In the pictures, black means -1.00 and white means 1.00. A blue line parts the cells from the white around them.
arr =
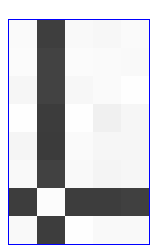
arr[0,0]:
0.96
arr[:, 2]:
[0.95, 0.97, 0.94, 0.99, 0.96, 0.95, -0.52, 0.99]
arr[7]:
[0.95, -0.52, 0.99, 0.95, 0.95]
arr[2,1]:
-0.48
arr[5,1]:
-0.49
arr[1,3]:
0.96
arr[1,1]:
-0.48
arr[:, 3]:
[0.94, 0.96, 0.96, 0.88, 0.93, 0.91, -0.52, 0.95]
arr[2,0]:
0.93
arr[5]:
[0.95, -0.49, 0.95, 0.91, 0.93]
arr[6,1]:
0.98

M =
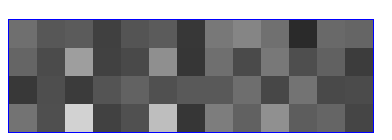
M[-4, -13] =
-0.13
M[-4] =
[-0.13, -0.32, -0.29, -0.50, -0.34, -0.29, -0.57, -0.06, 0.04, -0.12, -0.67, -0.18, -0.21]
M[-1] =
[-0.10, -0.38, 0.65, -0.49, -0.37, 0.49, -0.58, -0.02, -0.24, 0.13, -0.27, -0.21, -0.46]
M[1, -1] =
-0.53
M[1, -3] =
-0.39
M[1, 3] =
-0.49
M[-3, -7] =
-0.58
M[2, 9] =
-0.44
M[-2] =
[-0.56, -0.39, -0.54, -0.34, -0.23, -0.37, -0.30, -0.30, -0.14, -0.44, -0.10, -0.43, -0.41]

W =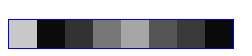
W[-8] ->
0.57
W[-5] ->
-0.07
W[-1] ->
-0.93
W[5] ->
-0.34

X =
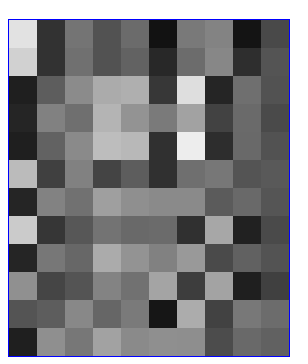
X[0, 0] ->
0.77
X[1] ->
[0.64, -0.61, -0.12, -0.36, -0.23, -0.69, -0.15, 0.06, -0.64, -0.34]
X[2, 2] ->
0.09
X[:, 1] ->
[-0.61, -0.61, -0.27, 0.01, -0.23, -0.50, 0.02, -0.58, -0.07, -0.46, -0.27, 0.12]
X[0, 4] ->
-0.16
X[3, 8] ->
-0.17
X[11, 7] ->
-0.40
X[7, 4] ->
-0.18
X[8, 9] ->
-0.35
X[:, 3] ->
[-0.36, -0.36, 0.34, 0.41, 0.48, -0.47, 0.25, -0.10, 0.34, 0.03, -0.20, 0.27]
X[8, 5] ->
0.01
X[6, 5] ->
0.08
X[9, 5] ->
0.29
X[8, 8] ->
-0.24
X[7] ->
[0.59, -0.58, -0.32, -0.10, -0.18, -0.16, -0.62, 0.31, -0.74, -0.42]
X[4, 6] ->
0.86
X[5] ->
[0.47, -0.50, 0.01, -0.47, -0.27, -0.62, -0.13, -0.07, -0.34, -0.30]
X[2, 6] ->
0.74
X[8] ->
[-0.71, -0.07, -0.19, 0.34, 0.15, 0.01, 0.20, -0.42, -0.24, -0.35]
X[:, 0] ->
[0.77, 0.64, -0.76, -0.71, -0.76, 0.47, -0.71, 0.59, -0.71, 0.13, -0.34, -0.76]
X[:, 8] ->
[-0.84, -0.64, -0.13, -0.17, -0.18, -0.34, -0.18, -0.74, -0.24, -0.76, -0.06, -0.18]
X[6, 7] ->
-0.29
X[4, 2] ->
0.08
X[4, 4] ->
0.44
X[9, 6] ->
-0.52
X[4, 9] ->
-0.36
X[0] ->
[0.77, -0.61, -0.09, -0.36, -0.16, -0.86, -0.05, 0.03, -0.84, -0.43]
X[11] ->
[-0.76, 0.12, -0.07, 0.27, 0.08, 0.12, 0.11, -0.40, -0.18, -0.24]
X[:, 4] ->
[-0.16, -0.23, 0.37, 0.15, 0.44, -0.27, 0.12, -0.18, 0.15, -0.11, -0.04, 0.08]

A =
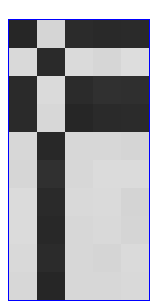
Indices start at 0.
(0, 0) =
-0.70
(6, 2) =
0.70
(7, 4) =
0.67
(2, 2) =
-0.66
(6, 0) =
0.72
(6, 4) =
0.66
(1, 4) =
0.73
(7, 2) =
0.69
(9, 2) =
0.69
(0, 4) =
-0.67
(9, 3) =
0.69
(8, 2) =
0.69
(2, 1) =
0.71
